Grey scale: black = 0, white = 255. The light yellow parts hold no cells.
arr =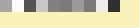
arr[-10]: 167
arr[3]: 199
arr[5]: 123
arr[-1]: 48

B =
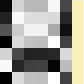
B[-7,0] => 9
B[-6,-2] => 219
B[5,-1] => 188
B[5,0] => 249
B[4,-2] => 40
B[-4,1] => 219
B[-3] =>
[212, 73, 34, 35, 40, 218]
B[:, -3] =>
[184, 220, 242, 191, 35, 65, 191]
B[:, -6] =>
[9, 34, 84, 0, 212, 249, 1]
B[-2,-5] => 39
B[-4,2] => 194
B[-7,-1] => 71
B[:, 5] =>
[71, 38, 17, 64, 218, 188, 64]

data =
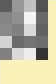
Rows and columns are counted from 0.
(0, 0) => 92
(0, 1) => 152
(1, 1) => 144
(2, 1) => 129
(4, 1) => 217
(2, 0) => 138
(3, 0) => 212

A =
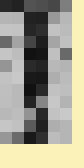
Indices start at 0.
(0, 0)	40
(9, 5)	201
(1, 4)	153
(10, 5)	181
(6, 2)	25
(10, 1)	193
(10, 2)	91
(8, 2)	36
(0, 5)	126
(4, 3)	21
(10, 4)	174
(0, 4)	71
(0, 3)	78
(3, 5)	192
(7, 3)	41
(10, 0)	198
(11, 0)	151
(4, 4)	192
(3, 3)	29
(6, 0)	194
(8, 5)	179
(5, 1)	196

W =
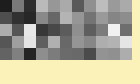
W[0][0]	29
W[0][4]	151
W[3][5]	104
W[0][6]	89
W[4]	[99, 128, 36, 142, 124, 107, 105, 75, 147, 144, 173]
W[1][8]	154
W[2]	[173, 85, 231, 55, 72, 92, 143, 94, 124, 241, 110]
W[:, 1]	[122, 49, 85, 159, 128]
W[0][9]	154
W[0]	[29, 122, 45, 186, 151, 170, 89, 144, 189, 154, 170]
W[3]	[86, 159, 228, 95, 176, 104, 149, 135, 174, 179, 229]

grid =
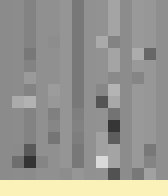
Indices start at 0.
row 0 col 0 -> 139
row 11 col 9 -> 93
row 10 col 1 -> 140
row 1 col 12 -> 151
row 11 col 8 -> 161
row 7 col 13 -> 143
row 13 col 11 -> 153
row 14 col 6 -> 150
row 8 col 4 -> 152
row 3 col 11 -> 153
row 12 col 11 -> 153
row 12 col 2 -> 89
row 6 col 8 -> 146
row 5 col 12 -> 151
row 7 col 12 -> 151
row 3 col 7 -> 145
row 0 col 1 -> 140
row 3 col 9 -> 131
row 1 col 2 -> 131
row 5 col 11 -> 153
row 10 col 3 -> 144
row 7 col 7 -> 145
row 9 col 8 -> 146
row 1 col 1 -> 140
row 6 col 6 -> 120
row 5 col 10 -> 140
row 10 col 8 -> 146
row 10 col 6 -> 130
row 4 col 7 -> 145
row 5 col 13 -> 143
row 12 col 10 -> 140
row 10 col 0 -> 139
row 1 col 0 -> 139
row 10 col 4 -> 134
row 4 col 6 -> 120
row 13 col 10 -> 140
